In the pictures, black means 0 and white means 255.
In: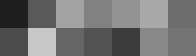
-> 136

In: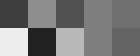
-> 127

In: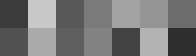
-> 178

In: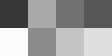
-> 196

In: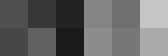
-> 120

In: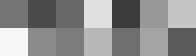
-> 165

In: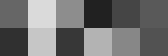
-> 135

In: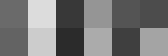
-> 63

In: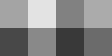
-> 57
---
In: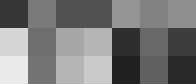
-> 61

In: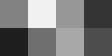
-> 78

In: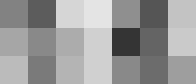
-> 202

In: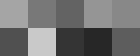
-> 93

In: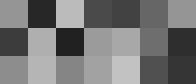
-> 46

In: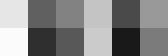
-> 123

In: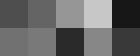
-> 57

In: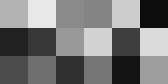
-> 219

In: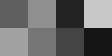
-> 21
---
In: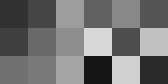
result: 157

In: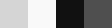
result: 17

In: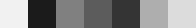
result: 128

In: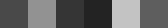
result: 53

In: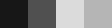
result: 219

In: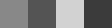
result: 210

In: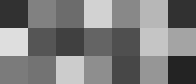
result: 108

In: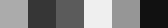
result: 91
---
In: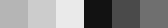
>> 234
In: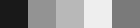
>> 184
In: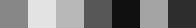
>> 184
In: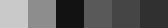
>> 18
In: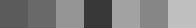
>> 149
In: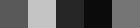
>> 38
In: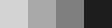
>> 127
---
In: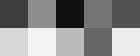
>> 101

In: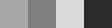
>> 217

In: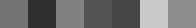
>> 201

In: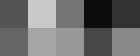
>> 72

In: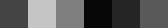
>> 37

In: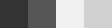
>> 240

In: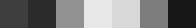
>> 125

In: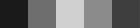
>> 139

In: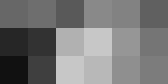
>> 143
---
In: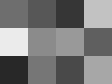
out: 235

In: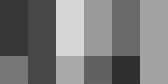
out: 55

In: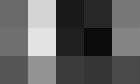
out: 112

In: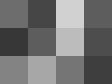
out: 55

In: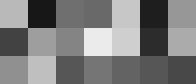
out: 66

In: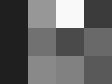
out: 31

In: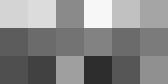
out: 92

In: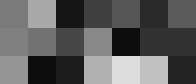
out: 128
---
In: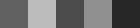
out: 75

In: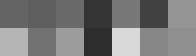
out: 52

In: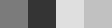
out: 123

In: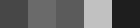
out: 71

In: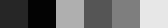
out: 38

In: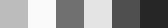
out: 79

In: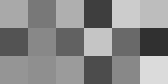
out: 62

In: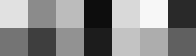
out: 28

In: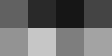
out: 41

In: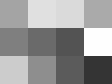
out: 83
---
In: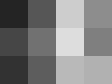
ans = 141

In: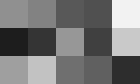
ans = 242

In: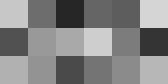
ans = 213

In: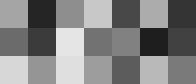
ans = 52

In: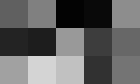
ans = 141

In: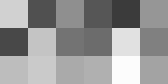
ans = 150

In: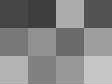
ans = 83
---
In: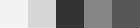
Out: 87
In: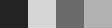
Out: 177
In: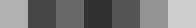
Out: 204
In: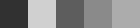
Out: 172
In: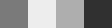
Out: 48
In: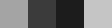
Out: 197
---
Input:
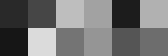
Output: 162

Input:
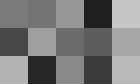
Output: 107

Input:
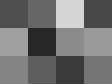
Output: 39

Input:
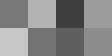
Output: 178

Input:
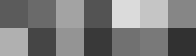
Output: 219

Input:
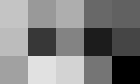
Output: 131

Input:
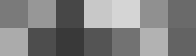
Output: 213

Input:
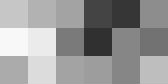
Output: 48
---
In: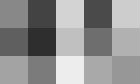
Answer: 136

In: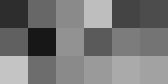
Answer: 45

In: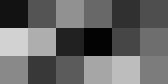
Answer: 18

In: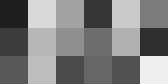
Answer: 31

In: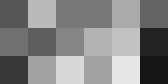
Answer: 86

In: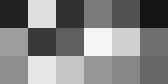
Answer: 34

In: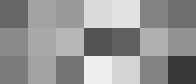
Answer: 102

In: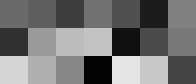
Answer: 106
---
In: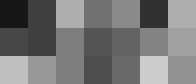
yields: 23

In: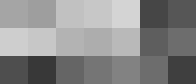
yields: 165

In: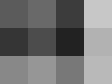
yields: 91

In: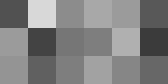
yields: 81

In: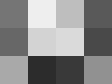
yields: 117

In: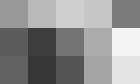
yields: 152

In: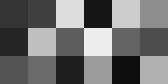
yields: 52

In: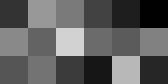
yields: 51
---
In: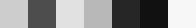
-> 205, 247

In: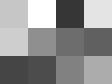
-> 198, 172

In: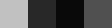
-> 193, 80

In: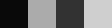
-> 9, 207

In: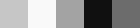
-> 198, 108

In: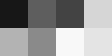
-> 23, 228

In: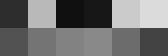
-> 45, 67
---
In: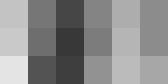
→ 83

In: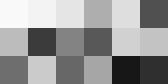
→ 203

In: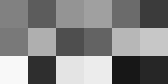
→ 46

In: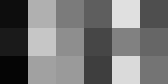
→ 161

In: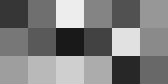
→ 185

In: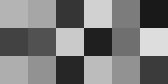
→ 146

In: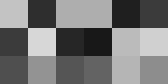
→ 147
